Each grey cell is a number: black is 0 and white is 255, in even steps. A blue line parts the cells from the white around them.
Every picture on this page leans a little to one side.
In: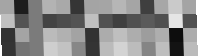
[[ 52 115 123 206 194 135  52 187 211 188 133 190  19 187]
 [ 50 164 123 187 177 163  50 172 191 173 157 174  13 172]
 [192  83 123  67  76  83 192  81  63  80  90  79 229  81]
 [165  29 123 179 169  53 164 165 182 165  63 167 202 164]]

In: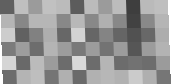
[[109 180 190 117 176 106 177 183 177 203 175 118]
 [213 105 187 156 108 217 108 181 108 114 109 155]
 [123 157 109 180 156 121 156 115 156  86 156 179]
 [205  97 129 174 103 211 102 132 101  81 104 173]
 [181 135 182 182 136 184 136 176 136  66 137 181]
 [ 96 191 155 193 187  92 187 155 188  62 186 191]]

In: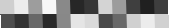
[[ 78  51 104  41 136 229 218  73 104 208 236 209]
 [207 236 157 247 137  39  54 212 156  63  32  62]]

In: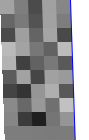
[[125 125 124 123 124]
 [134  59  31 117 149]
 [138 104 152 112 193]
 [ 68  52 149 175  88]
 [ 92 162  70 161 154]
 [179  64  98 121  89]
 [186 163 119  98 188]
 [ 75 159 100 165  73]
 [102 122  83 162 125]
 [163 126  75 161 134]]

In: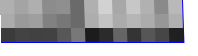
[[ 59  67  65  66  87 120  28  43 101  52  86  70  32]
 [171 154 159 129 119 106 173 195 171 182 172 151 176]
 [176 164 175 140 143 106 176 210 168 199 177 138 185]]

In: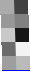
[[158 186]
 [107 243]
 [201  22]
 [152 129]
 [171  65]]

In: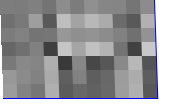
[[156 131 118 175  91 104  97 105 157 176  88]
 [152 139 130 170  95 129  94 104 156 172  93]
 [121 136 133 175  57 135  71  87 137 184  84]
 [103 112 129  63 197 165 193 179 115  65 200]
 [124 130 116 118 151 143 147 140 129 112 147]
 [112 121 158  89 190 163 184 171 107  89 177]
 [125 124 128 116 141 124 144 134 133 117 140]]
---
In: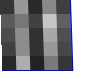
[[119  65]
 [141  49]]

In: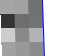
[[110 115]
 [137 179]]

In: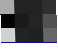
[[27 36]
 [35 32]]

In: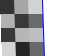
[[ 57 107]
 [182 190]]

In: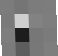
[[207 130]
 [ 29 119]]

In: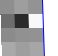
[[ 42 248]
 [145 146]]
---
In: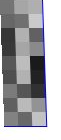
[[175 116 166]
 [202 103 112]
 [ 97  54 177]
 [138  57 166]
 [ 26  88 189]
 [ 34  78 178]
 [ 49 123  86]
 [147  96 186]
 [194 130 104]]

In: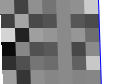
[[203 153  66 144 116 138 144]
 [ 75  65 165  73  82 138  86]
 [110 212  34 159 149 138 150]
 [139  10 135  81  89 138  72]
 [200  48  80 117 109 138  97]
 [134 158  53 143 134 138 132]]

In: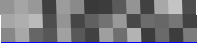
[[ 77 148 165 152  63 156 138  57  60  90 148  65 168 196]
 [ 66 166 174 186  78 148  70  96 114 153  72 108 103 118]
 [124 135 168 102  87 161  88  65 159 111 179  60 106  61]]

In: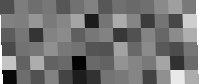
[[121  79 125 110 119  86 113 130  87 112 105 111 138 159]
 [206 129 126 150 122 134 165  28 117 171 133  60 116  71]
 [174  92 118  52 131 139  95 119 130  55  81 132 103 139]
 [118  74 114 119 144 120 115  84  82 162 104 139  89  76]
 [107 196  98 173  98 105   3 105  99 147 133 121 165  49]
 [172   8 109  81 130  68  29  50 116 121 133  67 144 233]]

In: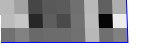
[[173 185 162  70  89  91 112 185  96]
 [236 188 198  39  94  74 114 188   6]
 [129 113 130 105 108 108 113 184 111]]

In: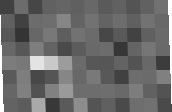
[[113  65 108  70  97 101  96 104  90  97  84  97]
 [104  96  65 108 110 134  99 114  99 109  96 114]
 [106  87  52 103 120  94 114 107  71  89  66  96]
 [105 103  87 126  99  74  92 105 108  54 100 118]
 [ 60 124 120 227 201 156 107  87  86  99  83 104]
 [128  90 126  72  85 134 104 121  88  65 109 107]
 [ 83 102 128  82 129 154 109 109 110 105 125  97]
 [ 74  99  92 169  56  90 141  84  96  74 110 113]]

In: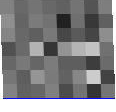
[[126 129 105 116 104  97 116  84]
 [ 96 143 100 123 114  33 111  56]
 [142 133 104  95 121  71  90  69]
 [113  81 106 179  54 147 180 194]
 [107 103 121 102 124  94  94  61]
 [ 67 118  94 149 122  98 135 204]
 [117 130  97 103 128  76 115  52]]

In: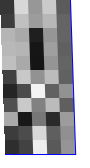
[[ 91  54 216 151 202]
 [100  61 192 156 183]
 [100 181 169  31 150]
 [ 96 184 181  22 159]
 [100 191 169  21 149]
 [ 97  66 200 146 188]
 [146  37  75 243  97]
 [ 95  80 201 129 187]
 [156 170  24 119  42]
 [144  60  76 216  95]
 [149  46  66 238  89]]
